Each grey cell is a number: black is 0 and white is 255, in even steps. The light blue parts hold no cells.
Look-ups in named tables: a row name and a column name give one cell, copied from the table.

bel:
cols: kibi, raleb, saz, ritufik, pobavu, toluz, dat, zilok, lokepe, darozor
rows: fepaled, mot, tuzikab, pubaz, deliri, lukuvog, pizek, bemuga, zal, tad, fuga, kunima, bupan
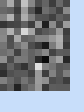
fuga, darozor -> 125
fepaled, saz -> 82
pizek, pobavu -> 78
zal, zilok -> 130
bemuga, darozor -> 90
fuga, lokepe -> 87
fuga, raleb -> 80
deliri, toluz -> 73
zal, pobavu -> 97
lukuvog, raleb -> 78
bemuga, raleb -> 121
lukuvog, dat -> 130
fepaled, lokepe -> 105
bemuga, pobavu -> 98
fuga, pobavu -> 67
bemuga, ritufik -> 117
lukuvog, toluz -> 130
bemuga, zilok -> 68
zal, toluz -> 43

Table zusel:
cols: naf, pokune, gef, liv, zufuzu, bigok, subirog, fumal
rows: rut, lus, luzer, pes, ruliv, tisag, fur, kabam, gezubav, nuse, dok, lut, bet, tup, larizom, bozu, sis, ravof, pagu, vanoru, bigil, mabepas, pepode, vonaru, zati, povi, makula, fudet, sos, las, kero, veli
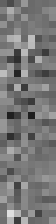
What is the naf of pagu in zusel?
150
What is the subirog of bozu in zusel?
147
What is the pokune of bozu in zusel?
116
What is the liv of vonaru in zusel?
126
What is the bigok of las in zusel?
121
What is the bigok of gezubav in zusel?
174
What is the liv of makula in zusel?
166
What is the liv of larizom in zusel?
77
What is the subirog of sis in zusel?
136
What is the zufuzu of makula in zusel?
109
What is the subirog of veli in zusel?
111
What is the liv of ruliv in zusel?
112
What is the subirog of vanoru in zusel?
121
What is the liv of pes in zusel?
112
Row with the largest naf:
dok

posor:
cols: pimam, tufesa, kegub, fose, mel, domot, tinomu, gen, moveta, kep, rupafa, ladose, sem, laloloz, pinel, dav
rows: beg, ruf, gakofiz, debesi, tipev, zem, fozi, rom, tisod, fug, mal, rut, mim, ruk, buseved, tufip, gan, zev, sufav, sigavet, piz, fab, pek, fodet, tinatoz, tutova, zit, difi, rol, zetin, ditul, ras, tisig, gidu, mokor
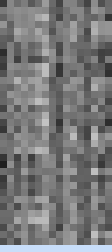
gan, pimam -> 116
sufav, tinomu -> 148
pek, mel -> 62
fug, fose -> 128
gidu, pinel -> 129
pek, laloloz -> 123
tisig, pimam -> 74
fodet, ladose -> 95
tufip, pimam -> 68
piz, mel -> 129
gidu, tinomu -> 133
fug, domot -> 163
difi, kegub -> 97
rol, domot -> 162
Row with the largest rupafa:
sigavet

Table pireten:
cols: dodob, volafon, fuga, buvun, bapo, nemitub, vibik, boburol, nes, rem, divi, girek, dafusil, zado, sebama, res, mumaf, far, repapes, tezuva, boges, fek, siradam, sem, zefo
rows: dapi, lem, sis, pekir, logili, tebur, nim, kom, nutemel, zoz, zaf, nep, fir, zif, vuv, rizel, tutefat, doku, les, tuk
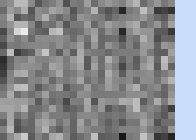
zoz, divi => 142
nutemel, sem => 190
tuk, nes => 177
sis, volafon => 179
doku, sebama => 116
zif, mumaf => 124
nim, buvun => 129
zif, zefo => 148
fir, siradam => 138
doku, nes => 116
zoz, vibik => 120
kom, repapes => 123
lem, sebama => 103
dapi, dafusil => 158
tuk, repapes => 121
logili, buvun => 236
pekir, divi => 122
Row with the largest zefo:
nep

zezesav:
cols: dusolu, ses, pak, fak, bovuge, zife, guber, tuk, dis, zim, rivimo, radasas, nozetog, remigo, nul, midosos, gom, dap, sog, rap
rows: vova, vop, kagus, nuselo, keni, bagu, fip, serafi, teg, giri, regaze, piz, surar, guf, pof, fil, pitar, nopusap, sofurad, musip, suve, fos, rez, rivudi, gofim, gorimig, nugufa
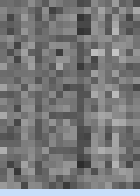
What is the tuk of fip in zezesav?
143
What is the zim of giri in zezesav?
111
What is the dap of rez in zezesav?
104
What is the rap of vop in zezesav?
168
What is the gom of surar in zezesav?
137
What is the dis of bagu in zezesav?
89
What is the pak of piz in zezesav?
96
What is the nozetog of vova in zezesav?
81
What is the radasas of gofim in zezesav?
92
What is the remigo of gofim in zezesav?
80
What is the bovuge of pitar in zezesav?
134
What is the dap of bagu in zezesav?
130
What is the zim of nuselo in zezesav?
121
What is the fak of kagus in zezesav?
153

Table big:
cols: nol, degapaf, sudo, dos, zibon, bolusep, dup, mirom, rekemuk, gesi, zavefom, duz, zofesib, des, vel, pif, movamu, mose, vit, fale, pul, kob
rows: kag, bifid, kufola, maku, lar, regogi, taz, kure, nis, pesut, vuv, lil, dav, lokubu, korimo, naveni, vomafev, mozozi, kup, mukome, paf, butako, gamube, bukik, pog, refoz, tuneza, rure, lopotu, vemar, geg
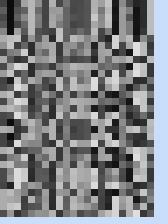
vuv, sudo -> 71
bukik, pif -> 33
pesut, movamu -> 103
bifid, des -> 178
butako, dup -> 161
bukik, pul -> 198
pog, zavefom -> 190
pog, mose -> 75

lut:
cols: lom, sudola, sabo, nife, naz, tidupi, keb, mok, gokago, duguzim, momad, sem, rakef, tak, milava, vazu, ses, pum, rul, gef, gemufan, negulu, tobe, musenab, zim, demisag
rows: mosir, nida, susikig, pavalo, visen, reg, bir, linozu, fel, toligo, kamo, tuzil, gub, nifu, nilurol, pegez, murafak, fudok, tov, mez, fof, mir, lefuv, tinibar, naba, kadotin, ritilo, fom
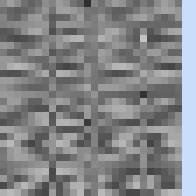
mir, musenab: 91
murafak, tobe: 89
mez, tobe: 83
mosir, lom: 140
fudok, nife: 120
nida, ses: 95
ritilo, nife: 181
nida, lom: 113
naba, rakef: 129
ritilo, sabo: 155
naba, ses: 102
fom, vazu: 161
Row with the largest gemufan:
reg

